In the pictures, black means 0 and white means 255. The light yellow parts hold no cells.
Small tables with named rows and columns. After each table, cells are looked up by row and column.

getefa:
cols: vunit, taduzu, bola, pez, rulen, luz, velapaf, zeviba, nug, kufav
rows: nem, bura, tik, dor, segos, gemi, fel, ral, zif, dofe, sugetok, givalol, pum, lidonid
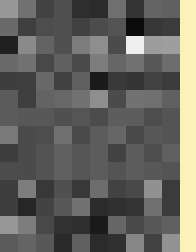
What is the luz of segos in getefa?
26
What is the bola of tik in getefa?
99
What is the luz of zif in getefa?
92
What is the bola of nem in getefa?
67
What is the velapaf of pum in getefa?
102
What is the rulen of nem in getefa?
46
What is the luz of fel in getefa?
76
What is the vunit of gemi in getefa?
91
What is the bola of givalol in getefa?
67
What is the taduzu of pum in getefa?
125
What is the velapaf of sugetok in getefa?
66
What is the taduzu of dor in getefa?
113
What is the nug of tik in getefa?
156
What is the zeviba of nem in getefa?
52
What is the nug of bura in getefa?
55
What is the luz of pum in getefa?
26
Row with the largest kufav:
tik

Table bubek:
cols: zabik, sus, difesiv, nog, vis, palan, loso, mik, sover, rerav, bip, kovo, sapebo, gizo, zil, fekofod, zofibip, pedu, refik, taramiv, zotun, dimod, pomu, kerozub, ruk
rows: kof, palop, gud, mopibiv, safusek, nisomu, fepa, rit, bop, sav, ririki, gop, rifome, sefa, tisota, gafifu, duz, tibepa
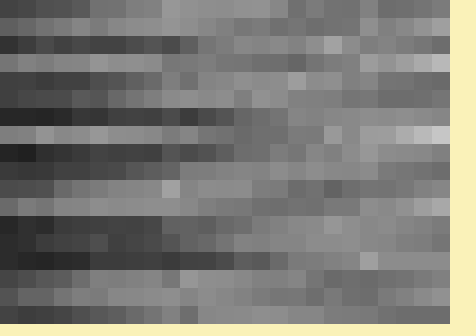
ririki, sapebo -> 139
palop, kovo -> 135
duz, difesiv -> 100
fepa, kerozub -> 138
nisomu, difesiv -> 74
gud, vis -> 72
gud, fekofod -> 137
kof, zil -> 146
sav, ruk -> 109
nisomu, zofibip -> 129

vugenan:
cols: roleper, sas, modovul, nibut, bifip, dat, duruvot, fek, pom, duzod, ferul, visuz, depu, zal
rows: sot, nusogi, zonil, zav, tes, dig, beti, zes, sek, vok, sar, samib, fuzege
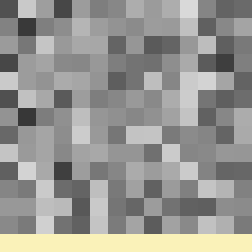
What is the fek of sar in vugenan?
161
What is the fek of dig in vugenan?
153
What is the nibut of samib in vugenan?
186
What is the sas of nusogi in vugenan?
57
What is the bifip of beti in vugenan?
190
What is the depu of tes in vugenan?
165
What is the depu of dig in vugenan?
95
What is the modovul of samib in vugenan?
190
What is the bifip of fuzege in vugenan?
97
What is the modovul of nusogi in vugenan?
127
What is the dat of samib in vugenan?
201
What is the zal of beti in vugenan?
172
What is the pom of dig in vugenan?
137
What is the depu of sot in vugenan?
99
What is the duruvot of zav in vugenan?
126
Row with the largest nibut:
samib

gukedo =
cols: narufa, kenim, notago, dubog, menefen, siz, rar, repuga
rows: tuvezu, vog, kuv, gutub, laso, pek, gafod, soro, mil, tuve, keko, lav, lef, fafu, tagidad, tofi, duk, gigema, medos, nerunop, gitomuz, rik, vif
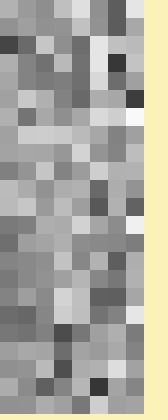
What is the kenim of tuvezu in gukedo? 154
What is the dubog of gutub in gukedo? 185
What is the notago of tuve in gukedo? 197
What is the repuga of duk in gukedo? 166
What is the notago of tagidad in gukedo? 143
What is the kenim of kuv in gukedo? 106
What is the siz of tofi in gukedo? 135
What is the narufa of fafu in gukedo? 111
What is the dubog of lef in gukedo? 171
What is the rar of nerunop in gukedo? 169
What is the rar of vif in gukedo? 159
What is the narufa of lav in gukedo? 186
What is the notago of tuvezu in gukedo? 142
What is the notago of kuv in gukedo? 198
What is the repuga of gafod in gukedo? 249

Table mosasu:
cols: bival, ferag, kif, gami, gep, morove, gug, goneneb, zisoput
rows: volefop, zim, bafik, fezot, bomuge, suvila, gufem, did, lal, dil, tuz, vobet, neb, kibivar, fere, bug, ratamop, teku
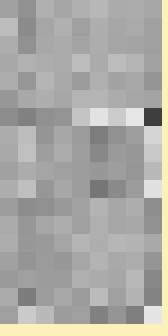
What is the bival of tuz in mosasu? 174
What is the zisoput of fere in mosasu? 149
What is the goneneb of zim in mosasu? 170
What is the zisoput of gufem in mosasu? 62
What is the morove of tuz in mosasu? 118
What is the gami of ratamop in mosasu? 168
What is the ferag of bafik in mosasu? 145
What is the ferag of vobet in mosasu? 141
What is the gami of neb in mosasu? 173

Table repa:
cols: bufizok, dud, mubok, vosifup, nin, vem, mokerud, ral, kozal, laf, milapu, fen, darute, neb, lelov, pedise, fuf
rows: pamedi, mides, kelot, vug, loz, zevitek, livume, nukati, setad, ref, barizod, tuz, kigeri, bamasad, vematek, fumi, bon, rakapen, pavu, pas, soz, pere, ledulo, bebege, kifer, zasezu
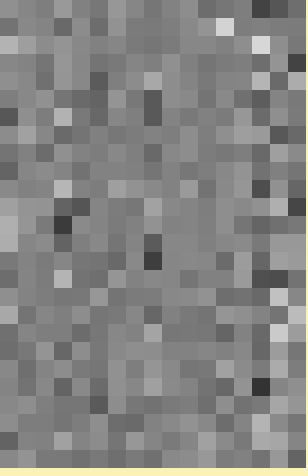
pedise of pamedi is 86
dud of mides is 136
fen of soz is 120
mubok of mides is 132
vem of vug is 116
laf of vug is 144
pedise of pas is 156
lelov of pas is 103
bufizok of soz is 136
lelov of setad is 105

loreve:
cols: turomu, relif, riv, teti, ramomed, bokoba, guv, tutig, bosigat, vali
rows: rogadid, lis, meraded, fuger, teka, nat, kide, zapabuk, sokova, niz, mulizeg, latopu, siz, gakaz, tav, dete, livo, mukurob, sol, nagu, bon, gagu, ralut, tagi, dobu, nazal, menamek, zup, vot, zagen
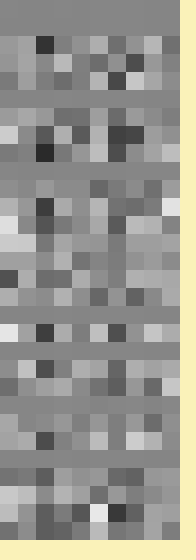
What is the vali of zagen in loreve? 125
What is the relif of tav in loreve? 160
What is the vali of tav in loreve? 139
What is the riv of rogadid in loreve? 133
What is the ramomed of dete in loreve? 172
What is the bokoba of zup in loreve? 111
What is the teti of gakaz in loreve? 165
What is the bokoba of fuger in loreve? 109
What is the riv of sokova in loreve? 42

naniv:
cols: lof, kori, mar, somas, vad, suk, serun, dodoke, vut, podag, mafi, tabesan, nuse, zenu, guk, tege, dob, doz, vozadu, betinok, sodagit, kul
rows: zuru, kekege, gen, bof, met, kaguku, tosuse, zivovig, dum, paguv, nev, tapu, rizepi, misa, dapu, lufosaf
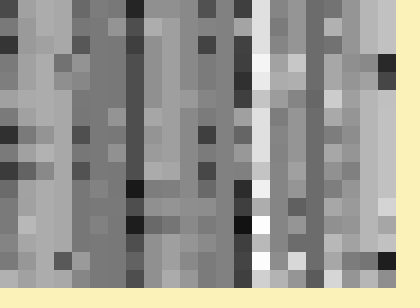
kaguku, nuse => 129
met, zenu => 48
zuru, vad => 105
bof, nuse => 129
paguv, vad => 82
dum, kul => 193
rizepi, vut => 105
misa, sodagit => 182
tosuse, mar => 172
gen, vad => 87
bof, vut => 144
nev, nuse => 129
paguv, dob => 160
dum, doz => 108
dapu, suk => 121

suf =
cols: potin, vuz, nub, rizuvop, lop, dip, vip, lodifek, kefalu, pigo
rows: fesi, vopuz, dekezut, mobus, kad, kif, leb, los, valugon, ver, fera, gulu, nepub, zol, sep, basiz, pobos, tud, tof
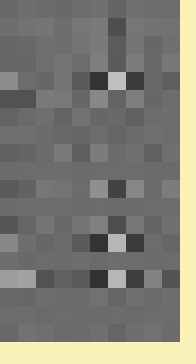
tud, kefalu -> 108
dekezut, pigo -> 111
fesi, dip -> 111
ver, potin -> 107
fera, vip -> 67
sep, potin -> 110
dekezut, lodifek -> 116
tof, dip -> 111
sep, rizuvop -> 107
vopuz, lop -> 118
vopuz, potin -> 110
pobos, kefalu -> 106
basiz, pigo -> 83
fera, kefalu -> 107

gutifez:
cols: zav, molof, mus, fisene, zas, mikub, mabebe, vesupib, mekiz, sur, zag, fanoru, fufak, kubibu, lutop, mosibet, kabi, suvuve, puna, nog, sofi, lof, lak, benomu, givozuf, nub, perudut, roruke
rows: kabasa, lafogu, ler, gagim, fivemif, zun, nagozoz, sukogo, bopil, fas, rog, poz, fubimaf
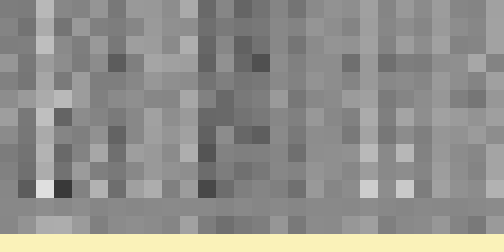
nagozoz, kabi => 128
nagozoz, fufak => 105
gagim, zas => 124
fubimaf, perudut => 121
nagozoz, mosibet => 135
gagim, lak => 126
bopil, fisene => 105
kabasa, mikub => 149
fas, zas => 155
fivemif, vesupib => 135
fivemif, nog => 132
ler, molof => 127
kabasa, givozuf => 156
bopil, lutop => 128
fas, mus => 172
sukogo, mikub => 145

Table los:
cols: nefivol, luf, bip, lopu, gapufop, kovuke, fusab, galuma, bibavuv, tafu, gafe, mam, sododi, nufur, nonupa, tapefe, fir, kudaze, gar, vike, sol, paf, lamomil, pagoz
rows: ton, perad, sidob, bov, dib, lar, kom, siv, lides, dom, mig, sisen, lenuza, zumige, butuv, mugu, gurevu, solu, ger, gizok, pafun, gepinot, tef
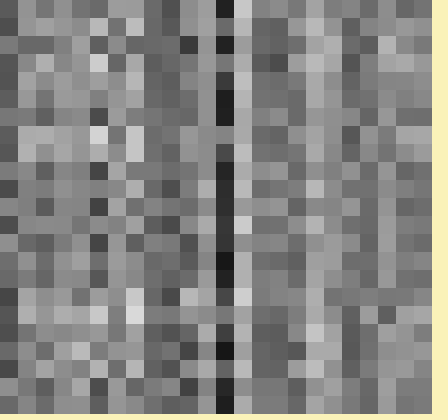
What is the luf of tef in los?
133
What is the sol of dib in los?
123
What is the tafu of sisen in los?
116
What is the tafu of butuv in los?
110
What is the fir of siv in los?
143
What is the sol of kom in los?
101

